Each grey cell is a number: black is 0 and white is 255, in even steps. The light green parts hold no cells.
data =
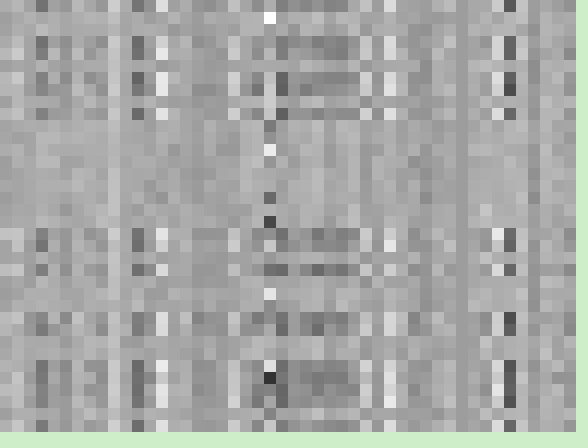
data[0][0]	172
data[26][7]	165
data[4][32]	215
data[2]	[162, 174, 169, 186, 176, 167, 170, 171, 171, 180, 165, 172, 174, 171, 153, 161, 155, 158, 164, 159, 179, 179, 158, 170, 150, 179, 175, 156, 163, 185, 153, 173, 175, 171, 149, 146, 165, 174, 157, 179, 173, 180, 181, 167, 146, 180, 176, 166]
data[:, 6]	[184, 174, 170, 171, 187, 168, 178, 187, 168, 174, 175, 179, 171, 163, 181, 184, 172, 167, 166, 174, 180, 171, 178, 172, 165, 164, 193, 181, 170, 173, 182, 179, 174, 185, 172, 176]
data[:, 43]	[195, 190, 167, 191, 200, 176, 182, 177, 174, 180, 187, 180, 170, 173, 179, 180, 189, 181, 177, 192, 196, 179, 190, 173, 192, 182, 191, 181, 178, 179, 177, 195, 181, 183, 182, 197]
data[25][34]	165
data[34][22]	132
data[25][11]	185
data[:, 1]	[182, 169, 174, 187, 202, 167, 200, 182, 182, 192, 170, 161, 178, 175, 164, 165, 164, 168, 171, 196, 193, 168, 196, 168, 163, 176, 194, 171, 178, 179, 175, 196, 190, 189, 175, 198]
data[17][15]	174
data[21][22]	152
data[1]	[159, 169, 177, 168, 175, 167, 174, 180, 177, 190, 166, 171, 158, 165, 179, 165, 156, 172, 167, 169, 178, 179, 254, 162, 175, 175, 189, 164, 182, 179, 163, 164, 178, 162, 165, 156, 154, 160, 157, 167, 179, 166, 181, 190, 156, 179, 168, 171]
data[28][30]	155
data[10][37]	161
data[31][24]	143
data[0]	[172, 182, 163, 114, 161, 151, 184, 167, 151, 205, 172, 116, 146, 222, 160, 172, 149, 143, 155, 192, 165, 141, 173, 127, 144, 134, 146, 131, 134, 168, 193, 157, 219, 164, 161, 157, 176, 187, 157, 168, 169, 203, 88, 195, 157, 168, 158, 146]
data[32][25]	145
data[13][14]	160
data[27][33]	180
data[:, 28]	[134, 182, 163, 129, 126, 159, 131, 146, 166, 140, 183, 178, 170, 167, 166, 170, 173, 165, 175, 127, 133, 161, 116, 159, 180, 186, 124, 135, 167, 174, 135, 124, 136, 147, 174, 135]
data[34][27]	165
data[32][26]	125
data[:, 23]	[127, 162, 170, 124, 125, 168, 100, 96, 164, 96, 159, 162, 156, 177, 165, 158, 162, 171, 170, 112, 128, 164, 106, 165, 168, 157, 115, 106, 165, 155, 109, 118, 102, 104, 165, 124]
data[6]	[183, 200, 162, 129, 174, 140, 178, 143, 155, 196, 167, 100, 156, 232, 182, 168, 159, 156, 161, 208, 160, 136, 191, 100, 151, 145, 137, 131, 131, 139, 208, 148, 217, 178, 145, 143, 175, 168, 157, 172, 161, 221, 96, 182, 143, 172, 184, 151]
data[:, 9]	[205, 190, 180, 201, 195, 192, 196, 202, 186, 198, 188, 183, 180, 182, 191, 192, 193, 193, 182, 204, 188, 195, 193, 189, 190, 176, 193, 188, 192, 186, 201, 200, 204, 199, 187, 207]
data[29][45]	191
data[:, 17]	[143, 172, 158, 151, 156, 154, 156, 142, 157, 154, 176, 172, 171, 162, 155, 170, 162, 162, 172, 148, 163, 156, 151, 155, 169, 170, 146, 150, 168, 174, 145, 148, 147, 151, 161, 152]
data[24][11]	177
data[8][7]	182
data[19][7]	148
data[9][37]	182
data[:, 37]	[187, 160, 174, 192, 165, 171, 168, 185, 168, 182, 161, 168, 169, 172, 165, 161, 162, 172, 172, 168, 191, 170, 153, 171, 163, 167, 162, 180, 168, 162, 184, 178, 180, 191, 168, 188]
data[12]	[172, 178, 164, 181, 172, 171, 171, 173, 173, 180, 171, 171, 162, 173, 153, 165, 157, 171, 153, 153, 175, 180, 236, 156, 164, 181, 178, 155, 170, 178, 153, 158, 177, 164, 175, 151, 170, 169, 157, 181, 183, 177, 171, 170, 151, 187, 162, 165]
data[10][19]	163
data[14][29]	180
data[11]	[166, 161, 164, 183, 183, 176, 179, 176, 172, 183, 168, 166, 164, 178, 173, 167, 160, 172, 162, 155, 175, 180, 145, 162, 173, 169, 182, 162, 178, 184, 162, 171, 174, 160, 168, 165, 157, 168, 157, 170, 175, 172, 181, 180, 165, 177, 171, 154]

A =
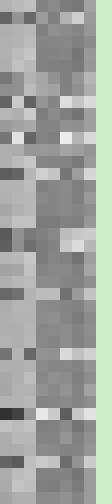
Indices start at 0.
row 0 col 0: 178
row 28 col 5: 140
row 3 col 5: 135
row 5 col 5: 126
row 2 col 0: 174
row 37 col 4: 136
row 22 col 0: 163
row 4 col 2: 197
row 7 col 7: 173
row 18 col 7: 151
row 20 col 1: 143
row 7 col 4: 162
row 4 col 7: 152
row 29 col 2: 103
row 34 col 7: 226
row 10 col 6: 143
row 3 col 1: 178
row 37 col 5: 131
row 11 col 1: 226
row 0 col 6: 119
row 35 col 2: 194
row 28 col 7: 139
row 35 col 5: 138
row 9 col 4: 139
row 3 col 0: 176
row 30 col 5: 135
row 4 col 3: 130
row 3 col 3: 133
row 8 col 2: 98
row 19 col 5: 188
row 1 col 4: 128
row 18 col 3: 123
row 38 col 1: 90
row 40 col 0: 170
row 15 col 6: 126
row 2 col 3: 128

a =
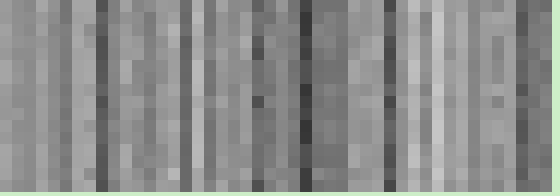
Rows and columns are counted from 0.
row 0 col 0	155
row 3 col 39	137
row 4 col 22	133
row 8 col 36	188
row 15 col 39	135
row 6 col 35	142
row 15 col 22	124
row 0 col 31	156
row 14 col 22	136
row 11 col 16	182
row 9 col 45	123
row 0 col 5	116
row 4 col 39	134
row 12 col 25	81
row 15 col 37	145
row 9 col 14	155
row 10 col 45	127
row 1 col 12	122
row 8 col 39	134
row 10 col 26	123
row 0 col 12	140
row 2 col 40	155
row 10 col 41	162
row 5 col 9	135
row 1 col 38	169
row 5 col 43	99
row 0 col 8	82
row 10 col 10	148
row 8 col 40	150
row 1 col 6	160
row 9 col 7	168
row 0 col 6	165
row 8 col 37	143
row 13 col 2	139
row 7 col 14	164
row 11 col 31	155
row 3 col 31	167
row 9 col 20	153
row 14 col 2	139

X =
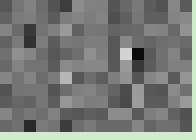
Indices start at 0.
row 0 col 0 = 87
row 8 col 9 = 89
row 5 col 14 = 128
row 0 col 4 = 83
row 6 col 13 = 143
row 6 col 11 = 85
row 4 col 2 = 134
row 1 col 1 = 122
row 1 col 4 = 92
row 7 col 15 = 112
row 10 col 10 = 106
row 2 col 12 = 134
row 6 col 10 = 145
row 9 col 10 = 140
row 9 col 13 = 133
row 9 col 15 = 81
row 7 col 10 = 76
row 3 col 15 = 107
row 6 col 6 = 88
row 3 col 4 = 92
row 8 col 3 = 118
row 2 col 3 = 115
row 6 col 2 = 132
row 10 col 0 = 104
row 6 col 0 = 134
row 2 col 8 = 117
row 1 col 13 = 95
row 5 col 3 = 115
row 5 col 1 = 131
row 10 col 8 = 106
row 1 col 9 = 79
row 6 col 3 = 108
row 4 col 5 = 100
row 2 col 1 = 107
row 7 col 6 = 127
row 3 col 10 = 136

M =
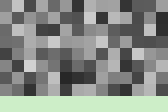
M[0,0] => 125
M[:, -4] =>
[52, 165, 78, 156, 70, 52, 131, 50]
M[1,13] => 46
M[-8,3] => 167
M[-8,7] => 177
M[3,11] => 80
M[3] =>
[109, 112, 173, 158, 201, 152, 156, 163, 198, 105, 156, 80, 78, 84]
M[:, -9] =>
[151, 87, 164, 152, 88, 64, 39, 61]
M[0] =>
[125, 195, 74, 167, 105, 151, 52, 177, 160, 162, 52, 91, 92, 158]
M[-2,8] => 160
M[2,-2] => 192
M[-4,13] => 137
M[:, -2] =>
[92, 138, 192, 78, 151, 136, 187, 182]
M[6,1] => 150
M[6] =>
[89, 150, 80, 117, 191, 39, 49, 59, 160, 127, 131, 68, 187, 118]
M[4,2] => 163
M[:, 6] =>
[52, 81, 91, 156, 131, 107, 49, 169]
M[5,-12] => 210
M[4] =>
[66, 128, 163, 90, 109, 88, 131, 162, 84, 174, 70, 200, 151, 137]
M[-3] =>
[133, 66, 210, 146, 116, 64, 107, 81, 149, 182, 52, 88, 136, 181]
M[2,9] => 93
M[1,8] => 54
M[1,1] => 90

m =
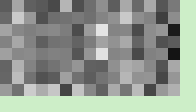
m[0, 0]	92
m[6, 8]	115
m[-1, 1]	113
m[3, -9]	99
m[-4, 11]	73
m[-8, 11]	105
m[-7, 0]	105
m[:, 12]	[170, 131, 141, 141, 129, 136, 148, 71]
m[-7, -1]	141
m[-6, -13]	127
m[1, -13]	152
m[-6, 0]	163
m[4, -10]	127
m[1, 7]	112
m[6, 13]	71
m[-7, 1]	202
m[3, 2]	130
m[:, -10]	[181, 114, 125, 117, 127, 128, 160, 68]
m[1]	[105, 202, 152, 80, 110, 114, 121, 112, 132, 145, 201, 142, 131, 63, 141]
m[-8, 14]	121
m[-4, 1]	136
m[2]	[163, 135, 127, 133, 137, 125, 76, 156, 228, 132, 134, 75, 141, 150, 27]
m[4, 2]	139
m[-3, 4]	115
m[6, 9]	130
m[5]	[100, 177, 131, 103, 115, 128, 149, 97, 95, 144, 173, 164, 136, 83, 168]
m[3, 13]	81
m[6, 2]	114
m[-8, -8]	110
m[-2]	[102, 188, 114, 82, 92, 160, 113, 93, 115, 130, 182, 146, 148, 71, 150]
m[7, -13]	204
